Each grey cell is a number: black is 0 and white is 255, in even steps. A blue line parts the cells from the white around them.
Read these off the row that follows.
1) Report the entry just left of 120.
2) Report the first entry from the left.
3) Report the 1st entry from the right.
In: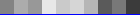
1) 90
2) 131
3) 59

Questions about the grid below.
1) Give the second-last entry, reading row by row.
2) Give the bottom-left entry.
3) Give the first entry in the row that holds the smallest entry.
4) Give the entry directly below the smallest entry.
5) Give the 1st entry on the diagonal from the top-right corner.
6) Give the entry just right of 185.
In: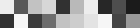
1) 68
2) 49
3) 237
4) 153
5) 27
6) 237

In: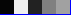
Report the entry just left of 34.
239
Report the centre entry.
34

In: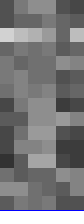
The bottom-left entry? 91
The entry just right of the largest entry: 189
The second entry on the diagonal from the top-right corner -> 102
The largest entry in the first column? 210
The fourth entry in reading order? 142
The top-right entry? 71
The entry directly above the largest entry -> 81
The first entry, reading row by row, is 81
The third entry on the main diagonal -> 177
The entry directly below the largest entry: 102
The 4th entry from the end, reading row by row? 112
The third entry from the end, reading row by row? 121
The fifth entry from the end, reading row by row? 121
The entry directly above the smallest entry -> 71
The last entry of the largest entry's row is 189
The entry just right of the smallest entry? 91
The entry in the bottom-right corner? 81
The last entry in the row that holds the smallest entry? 60
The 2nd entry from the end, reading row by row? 81
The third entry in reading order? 142

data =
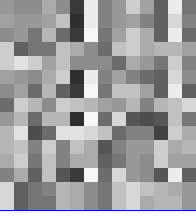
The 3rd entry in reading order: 140
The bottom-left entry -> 215
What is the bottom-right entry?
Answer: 152
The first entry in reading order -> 152
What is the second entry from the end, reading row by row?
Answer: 182
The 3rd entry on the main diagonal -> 118
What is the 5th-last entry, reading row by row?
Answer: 215
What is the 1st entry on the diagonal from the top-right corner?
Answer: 118
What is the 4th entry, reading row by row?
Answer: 171
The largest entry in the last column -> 215
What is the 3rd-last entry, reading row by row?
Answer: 182

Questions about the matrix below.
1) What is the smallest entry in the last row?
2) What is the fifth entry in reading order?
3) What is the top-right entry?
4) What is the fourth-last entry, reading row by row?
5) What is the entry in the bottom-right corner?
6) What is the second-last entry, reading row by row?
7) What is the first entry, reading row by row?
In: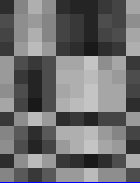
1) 56
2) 45
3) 166
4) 187
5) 77
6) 142
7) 45

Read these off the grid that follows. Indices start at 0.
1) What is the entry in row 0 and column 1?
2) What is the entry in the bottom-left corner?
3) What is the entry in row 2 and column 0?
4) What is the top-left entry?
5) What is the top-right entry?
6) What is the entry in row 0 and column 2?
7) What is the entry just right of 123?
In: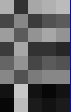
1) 50
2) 7
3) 157
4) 177
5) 187
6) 167
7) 135

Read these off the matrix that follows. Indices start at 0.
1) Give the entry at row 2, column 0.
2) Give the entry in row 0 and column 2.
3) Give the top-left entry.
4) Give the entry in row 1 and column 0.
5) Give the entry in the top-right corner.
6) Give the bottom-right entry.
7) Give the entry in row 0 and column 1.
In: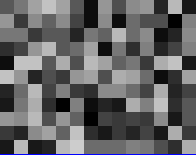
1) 119
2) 162
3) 88
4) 150
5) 24
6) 173
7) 119

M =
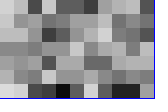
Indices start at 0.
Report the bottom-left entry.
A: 219
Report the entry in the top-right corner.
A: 83
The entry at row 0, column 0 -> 210
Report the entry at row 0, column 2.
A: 74
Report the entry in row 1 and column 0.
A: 200
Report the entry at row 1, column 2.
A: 160
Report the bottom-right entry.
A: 160
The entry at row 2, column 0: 189
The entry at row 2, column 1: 189
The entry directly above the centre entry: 148
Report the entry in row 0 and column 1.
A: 189
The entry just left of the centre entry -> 148
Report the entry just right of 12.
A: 93
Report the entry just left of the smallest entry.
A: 62
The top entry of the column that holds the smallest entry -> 93
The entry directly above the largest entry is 179
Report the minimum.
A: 12

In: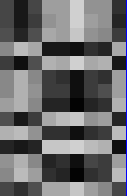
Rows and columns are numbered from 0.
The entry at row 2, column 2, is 79
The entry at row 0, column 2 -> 70
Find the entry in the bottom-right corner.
70
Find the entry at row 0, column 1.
24
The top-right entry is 48
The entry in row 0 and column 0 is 70
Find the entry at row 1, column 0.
70
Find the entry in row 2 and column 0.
79
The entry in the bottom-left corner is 70
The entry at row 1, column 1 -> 24
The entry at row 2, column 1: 36
